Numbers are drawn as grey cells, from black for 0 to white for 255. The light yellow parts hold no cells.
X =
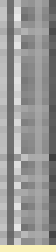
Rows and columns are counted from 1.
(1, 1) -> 181
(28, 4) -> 168
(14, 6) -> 162
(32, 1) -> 185
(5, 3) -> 161
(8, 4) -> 161
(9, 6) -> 163
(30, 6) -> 159
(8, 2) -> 111
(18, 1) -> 192
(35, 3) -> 203
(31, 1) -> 179
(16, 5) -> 155
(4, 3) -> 197
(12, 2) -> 111
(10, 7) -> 141
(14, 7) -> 145
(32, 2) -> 111
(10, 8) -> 93
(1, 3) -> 189
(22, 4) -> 129
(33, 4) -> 115
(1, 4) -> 152
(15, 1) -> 194
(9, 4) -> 141
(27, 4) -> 126
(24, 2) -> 110
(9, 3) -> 201
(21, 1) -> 188
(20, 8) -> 92
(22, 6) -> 161
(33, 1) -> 195
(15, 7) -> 138
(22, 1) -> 191
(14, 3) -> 206
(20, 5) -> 140
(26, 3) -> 166

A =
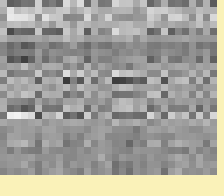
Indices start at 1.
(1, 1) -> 189
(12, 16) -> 186
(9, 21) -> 161
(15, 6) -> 161
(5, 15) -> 131
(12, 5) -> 164
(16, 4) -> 84
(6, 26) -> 158
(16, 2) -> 107
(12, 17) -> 63
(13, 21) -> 162
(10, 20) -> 151
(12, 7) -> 176
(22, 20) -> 151
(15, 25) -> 143
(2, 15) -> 168
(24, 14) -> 130
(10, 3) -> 159
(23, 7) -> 143
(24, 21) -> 130
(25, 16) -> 153
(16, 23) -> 130
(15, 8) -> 151
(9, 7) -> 109
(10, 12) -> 125
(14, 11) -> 137
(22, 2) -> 124
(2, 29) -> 188
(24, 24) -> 131
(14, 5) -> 186
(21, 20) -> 137
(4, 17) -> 174
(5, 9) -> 92
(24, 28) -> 143
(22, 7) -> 154
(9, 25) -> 120
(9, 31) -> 96
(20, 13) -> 152

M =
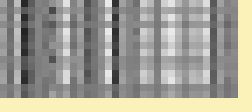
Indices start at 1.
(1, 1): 162
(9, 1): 135
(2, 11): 136
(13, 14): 122
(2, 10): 171
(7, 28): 166
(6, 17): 55
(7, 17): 69
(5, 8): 117
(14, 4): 88
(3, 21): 196
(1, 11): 130
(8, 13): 83
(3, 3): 188
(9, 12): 146
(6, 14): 115
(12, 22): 176
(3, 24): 197
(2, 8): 75
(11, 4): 52
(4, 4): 73
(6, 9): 159
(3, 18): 162
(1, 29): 179
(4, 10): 165
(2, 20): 128
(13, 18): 137
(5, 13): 83
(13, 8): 134
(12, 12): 156
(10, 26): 153
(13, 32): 133
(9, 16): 179
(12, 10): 218
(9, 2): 123
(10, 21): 173
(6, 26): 180
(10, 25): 177

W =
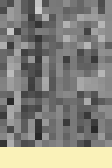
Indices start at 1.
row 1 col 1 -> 101
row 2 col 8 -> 122
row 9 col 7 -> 154
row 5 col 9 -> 135
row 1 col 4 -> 92
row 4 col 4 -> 99
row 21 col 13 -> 61
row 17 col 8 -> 124
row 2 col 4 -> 92
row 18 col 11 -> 120
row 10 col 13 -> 96
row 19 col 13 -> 109
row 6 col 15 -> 178
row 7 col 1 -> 174
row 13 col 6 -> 105
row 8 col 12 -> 74
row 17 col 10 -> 106
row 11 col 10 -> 112
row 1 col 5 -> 76
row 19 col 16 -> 114
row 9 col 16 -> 113
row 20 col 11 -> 122
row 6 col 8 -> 98
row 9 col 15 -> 130
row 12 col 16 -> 136
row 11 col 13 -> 108
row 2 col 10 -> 98
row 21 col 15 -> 122
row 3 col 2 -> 157
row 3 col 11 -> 122
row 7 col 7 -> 123
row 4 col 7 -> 93
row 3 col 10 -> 112
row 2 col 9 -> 123
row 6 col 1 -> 130

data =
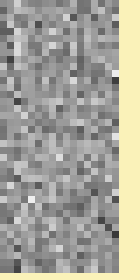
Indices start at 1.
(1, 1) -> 142
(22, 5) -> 162
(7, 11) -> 201
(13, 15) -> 154
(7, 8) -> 213
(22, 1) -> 133
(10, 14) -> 128
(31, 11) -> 128
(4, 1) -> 104
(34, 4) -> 158
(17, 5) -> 135
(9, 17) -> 160
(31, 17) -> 156
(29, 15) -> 136
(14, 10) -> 124
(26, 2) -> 118
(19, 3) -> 159
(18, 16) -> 181
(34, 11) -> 159
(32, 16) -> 132
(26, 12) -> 151
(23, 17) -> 135
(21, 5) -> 178
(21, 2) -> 174
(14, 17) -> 146
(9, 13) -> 135
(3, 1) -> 147
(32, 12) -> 167
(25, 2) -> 117
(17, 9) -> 133
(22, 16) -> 150
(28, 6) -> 170
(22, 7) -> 158
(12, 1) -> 116
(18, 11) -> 187
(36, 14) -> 171
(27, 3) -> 151
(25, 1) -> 139

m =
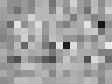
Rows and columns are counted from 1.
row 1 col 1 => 172
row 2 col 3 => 114
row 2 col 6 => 183
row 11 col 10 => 148
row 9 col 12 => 170
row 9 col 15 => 191
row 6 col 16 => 157
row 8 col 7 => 163
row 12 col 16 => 167
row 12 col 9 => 172
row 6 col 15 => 180
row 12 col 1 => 141
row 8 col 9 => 156
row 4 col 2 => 105
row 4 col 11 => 163
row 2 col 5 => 137
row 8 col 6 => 174
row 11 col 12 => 167
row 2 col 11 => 181
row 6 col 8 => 191
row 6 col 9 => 178
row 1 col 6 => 170
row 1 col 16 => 177
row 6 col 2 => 139
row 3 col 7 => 184
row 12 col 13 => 188
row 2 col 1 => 159
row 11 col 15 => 146
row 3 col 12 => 174
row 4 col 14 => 147
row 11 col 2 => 153
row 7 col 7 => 121
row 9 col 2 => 101
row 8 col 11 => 199

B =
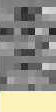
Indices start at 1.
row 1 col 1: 129
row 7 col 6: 108
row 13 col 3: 129
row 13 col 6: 141
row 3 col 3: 88
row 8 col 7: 155
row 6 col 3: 128
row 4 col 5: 118
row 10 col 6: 92
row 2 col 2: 129
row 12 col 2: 170
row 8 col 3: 96
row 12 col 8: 99
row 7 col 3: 138
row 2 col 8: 206
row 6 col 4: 120
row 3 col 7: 153
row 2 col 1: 139
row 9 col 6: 127
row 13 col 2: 132
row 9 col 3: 126
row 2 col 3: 97
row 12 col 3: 147
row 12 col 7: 146
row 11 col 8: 106
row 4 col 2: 129
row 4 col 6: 123
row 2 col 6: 82
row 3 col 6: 129
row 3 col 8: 165
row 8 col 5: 65
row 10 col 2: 122

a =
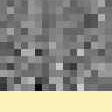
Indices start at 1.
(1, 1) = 117
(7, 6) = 137
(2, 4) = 108
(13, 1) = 54
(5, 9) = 131
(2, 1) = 117
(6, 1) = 133
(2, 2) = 154
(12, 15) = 114
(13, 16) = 100
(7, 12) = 128
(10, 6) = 114
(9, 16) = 112
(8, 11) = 88
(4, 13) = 77
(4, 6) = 132
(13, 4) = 127
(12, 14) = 102
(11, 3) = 124
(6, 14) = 105
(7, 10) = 119
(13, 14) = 118
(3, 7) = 102
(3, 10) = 111
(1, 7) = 112
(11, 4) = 109
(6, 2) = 108
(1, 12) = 119
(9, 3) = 118
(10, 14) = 153
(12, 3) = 76
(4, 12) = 108
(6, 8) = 128
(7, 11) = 127
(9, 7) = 116
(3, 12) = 121
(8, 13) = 118
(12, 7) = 80
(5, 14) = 137
